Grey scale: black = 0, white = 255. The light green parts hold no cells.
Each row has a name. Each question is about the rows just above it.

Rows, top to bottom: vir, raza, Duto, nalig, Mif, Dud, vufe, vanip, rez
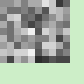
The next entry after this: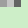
[129]
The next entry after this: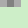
[171]
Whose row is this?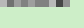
Dud
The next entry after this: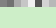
[145]
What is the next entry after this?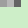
[158]
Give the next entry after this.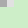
[198]

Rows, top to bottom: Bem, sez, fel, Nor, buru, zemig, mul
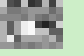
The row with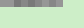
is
mul
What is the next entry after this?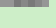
[135]
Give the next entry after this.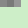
[121]
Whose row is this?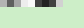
Nor
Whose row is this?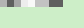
buru
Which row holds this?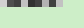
Bem

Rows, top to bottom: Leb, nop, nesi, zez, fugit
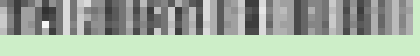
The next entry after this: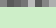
[74]
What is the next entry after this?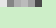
[102]
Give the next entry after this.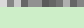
[90]
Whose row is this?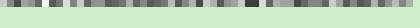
zez
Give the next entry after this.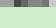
[160]
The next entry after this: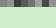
[74]

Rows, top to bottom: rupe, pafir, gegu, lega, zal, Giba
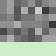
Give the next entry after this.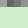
[102]
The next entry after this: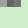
[145]
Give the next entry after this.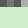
[102]
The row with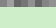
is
rupe
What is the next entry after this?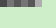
[102]
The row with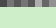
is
zal

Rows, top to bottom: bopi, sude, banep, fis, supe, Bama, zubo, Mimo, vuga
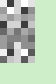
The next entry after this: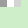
[61]
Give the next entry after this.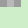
[169]
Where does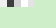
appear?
bopi
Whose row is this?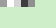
sude

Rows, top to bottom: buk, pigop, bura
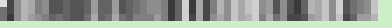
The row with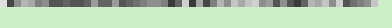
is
buk
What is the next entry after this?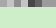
[180]
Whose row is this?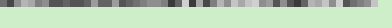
pigop
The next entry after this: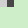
[168]

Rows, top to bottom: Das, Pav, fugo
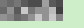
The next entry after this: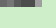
[90]
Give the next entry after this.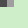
[90]
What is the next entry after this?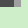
[90]
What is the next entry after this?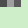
[76]
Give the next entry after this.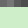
[76]
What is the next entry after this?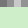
[200]

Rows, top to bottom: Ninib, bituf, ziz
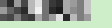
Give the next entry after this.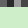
[185]
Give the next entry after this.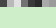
[126]
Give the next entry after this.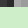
[126]
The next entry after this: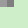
[197]
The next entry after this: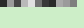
[197]

